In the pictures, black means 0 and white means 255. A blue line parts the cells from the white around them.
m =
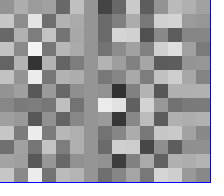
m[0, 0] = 147
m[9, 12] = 201
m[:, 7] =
[68, 107, 107, 115, 179, 120, 145, 235, 154, 115, 107, 145, 111]
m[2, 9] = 209
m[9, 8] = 134
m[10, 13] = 143
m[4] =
[100, 179, 52, 179, 100, 125, 149, 179, 158, 129, 166, 92, 93, 148, 150]
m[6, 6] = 149
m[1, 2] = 228
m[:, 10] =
[93, 120, 80, 129, 166, 125, 179, 211, 188, 120, 71, 170, 120]
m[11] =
[163, 159, 88, 151, 104, 145, 149, 145, 61, 129, 170, 97, 176, 173, 179]
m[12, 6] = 149
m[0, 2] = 155
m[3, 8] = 140
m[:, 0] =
[147, 198, 104, 194, 100, 194, 147, 135, 159, 198, 112, 163, 198]
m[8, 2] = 88
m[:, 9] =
[202, 172, 209, 161, 129, 169, 129, 96, 136, 172, 205, 129, 165]
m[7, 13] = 122
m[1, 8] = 128
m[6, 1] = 159
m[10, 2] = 118
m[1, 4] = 178
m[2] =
[104, 177, 125, 195, 116, 168, 149, 107, 213, 209, 80, 137, 93, 134, 134]
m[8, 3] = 145
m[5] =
[194, 148, 236, 119, 178, 173, 149, 120, 134, 169, 125, 193, 206, 167, 132]
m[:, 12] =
[186, 211, 93, 222, 93, 206, 176, 114, 176, 201, 93, 176, 206]
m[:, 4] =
[104, 178, 116, 183, 100, 178, 104, 191, 100, 183, 125, 104, 187]

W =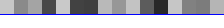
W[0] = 199
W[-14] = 164
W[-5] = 40
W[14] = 124

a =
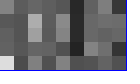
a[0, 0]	131
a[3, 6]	131
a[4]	[221, 76, 128, 81, 130, 80, 83, 99, 81]
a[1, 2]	173
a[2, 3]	90
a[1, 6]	104
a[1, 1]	84
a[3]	[98, 87, 101, 99, 81, 35, 131, 111, 52]
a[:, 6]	[97, 104, 104, 131, 83]
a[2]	[96, 84, 160, 90, 132, 42, 104, 98, 103]
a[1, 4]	138
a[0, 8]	55
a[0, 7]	126
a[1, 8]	108

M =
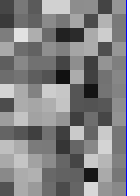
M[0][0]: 70
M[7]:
[76, 172, 166, 175, 196, 85, 83, 87, 142]
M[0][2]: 90
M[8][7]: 70
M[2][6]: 171
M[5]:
[109, 116, 94, 83, 17, 172, 65, 114, 135]
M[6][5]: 85
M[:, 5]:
[141, 166, 43, 165, 142, 172, 85, 85, 63, 202, 102, 69, 97, 101]
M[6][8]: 131
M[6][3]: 205
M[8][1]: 196
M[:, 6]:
[142, 75, 171, 172, 62, 65, 20, 83, 110, 101, 136, 201, 22, 216]
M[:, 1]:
[120, 110, 226, 109, 136, 116, 171, 172, 196, 85, 172, 197, 172, 171]
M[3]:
[169, 109, 98, 143, 128, 165, 172, 79, 150]
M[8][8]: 147
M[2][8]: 122
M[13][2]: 154
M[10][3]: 122
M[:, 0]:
[70, 58, 125, 169, 94, 109, 212, 76, 157, 100, 191, 169, 137, 82]
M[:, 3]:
[209, 139, 107, 143, 113, 83, 205, 175, 167, 113, 122, 139, 104, 109]
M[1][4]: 119
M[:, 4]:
[209, 119, 33, 128, 68, 17, 198, 196, 149, 62, 53, 102, 98, 75]
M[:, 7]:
[68, 179, 205, 79, 148, 114, 116, 87, 70, 202, 212, 182, 170, 149]
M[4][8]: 127

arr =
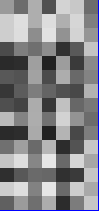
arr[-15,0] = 154
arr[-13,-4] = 226
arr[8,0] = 187
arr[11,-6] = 222
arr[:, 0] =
[154, 206, 206, 75, 42, 88, 55, 79, 187, 42, 112, 196, 47, 205, 96]
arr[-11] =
[42, 45, 159, 33, 157, 58, 138]
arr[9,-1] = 126
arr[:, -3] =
[211, 175, 146, 49, 157, 173, 81, 193, 211, 180, 44, 105, 48, 106, 44]
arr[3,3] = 141
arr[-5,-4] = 182
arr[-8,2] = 172
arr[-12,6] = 196
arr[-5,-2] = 83
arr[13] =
[205, 222, 130, 230, 106, 205, 169]
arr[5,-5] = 162
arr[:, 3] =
[80, 221, 226, 141, 33, 75, 100, 55, 114, 33, 182, 230, 103, 230, 173]
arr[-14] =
[206, 222, 174, 221, 175, 214, 127]
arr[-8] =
[79, 67, 172, 55, 193, 103, 120]
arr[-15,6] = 108

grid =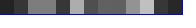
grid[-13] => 36
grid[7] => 97
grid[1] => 54
